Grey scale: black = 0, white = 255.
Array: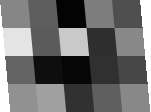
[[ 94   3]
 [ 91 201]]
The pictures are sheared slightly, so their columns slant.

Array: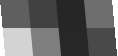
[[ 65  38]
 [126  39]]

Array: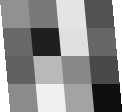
[[121 228]
 [ 31 224]]

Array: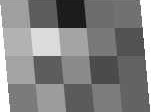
[[ 93  28]
 [219 164]]

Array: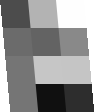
[[179 254]
 [ 99 137]]

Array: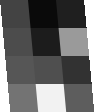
[[ 10  31]
 [ 28 154]]

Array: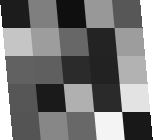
[[127  15]
 [157 103]]
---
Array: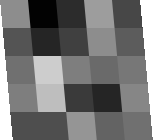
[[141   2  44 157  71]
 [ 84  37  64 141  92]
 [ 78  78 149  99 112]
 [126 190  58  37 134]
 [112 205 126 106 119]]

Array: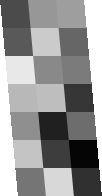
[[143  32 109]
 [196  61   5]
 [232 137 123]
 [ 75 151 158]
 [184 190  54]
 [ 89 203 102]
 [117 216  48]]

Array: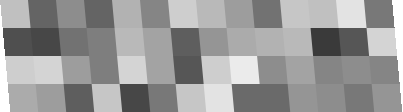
[[ 79  71 114 126 185 163  94 149 171 178 185  58  86 212]
 [192 100 141 100 178 133 206 185 157 114 198 192 227 120]
 [171 157  94 198  71 120 198 227 106 106 149 141 120 149]
 [206 212 157 126 212 163  86 206 235 141 163 133 141 133]]

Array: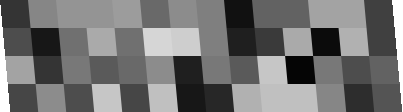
[[ 77  23 112 170 112 214 206 127  31  58 170  11 177  64]
 [163  52 120  90 105 140  31 120  90 198   5 120  77  98]
 [ 52 134 148 148 156 105 140 127  17  98  98 163 163  64]
 [ 70 140  77 198  70 192  23  39 177 192 192 134  45  84]]

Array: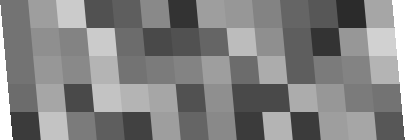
[[115 143 131 203 108  73  81 101 188 143  94  51 151 209]
 [115 151 137 180 115 123 131 158 108 172  94 123 131 180]
 [115 158 203  81  94 137  51 158 151 131 101  87  43 166]
 [108 166  73 195 180 166  81 143  73  73 172 151 123 115]
 [ 59 195 123  94  65 158 101 137  59 180  59 158 166  87]]

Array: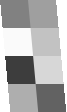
[[174  98]
 [129 159]
 [250 194]
 [ 61 215]]

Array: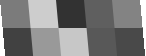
[[ 65 153 199  88  73]
 [123 205  50  95 131]]

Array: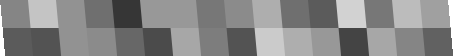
[[ 91  83 146 139 103  75 167 125  83 203 174 152  68 167 133  97]
 [133 196 146 111  54 152 152 119 139 174 111  91 210 119 188 160]]

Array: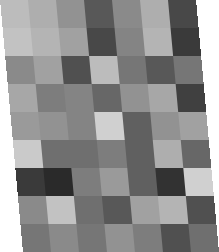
[[ 58  42 125 154  96  50 208]
 [202 111 111 125  96 174 103]
 [167 125 132 103 146 167  64]
 [118 138 118 146 125  80 111]
 [154 146 132 208  96 146 161]
 [138 161  80 188 118  88 118]
 [188 174 146  88 138 174  72]
 [194 180 161  72 132 180  58]
 [138 194 111  88 161 180  80]]
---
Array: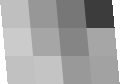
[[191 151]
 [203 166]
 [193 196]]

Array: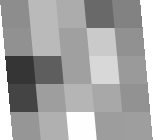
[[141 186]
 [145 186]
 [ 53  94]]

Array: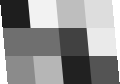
[[ 30 242]
 [111 111]
 [139 182]]

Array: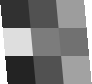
[[ 49  81]
 [222 124]
 [ 35  81]]

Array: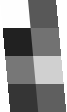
[[254  88]
 [ 33 114]
 [119 208]]

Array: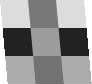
[[220 120]
 [ 34 156]
 [172 114]]

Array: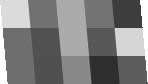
[[219 113]
 [110  81]
 [110  80]]
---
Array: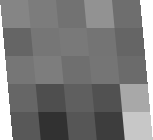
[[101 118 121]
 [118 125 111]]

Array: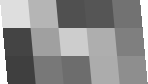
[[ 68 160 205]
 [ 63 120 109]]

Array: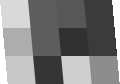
[[173  93  49]
 [199  53 207]]

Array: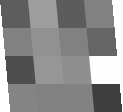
[[129 145 129]
 [ 78 150 142]]

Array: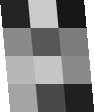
[[138  87 125]
 [183 197 138]]

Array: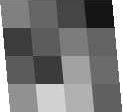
[[ 60  92 124]
 [ 91  59 161]]
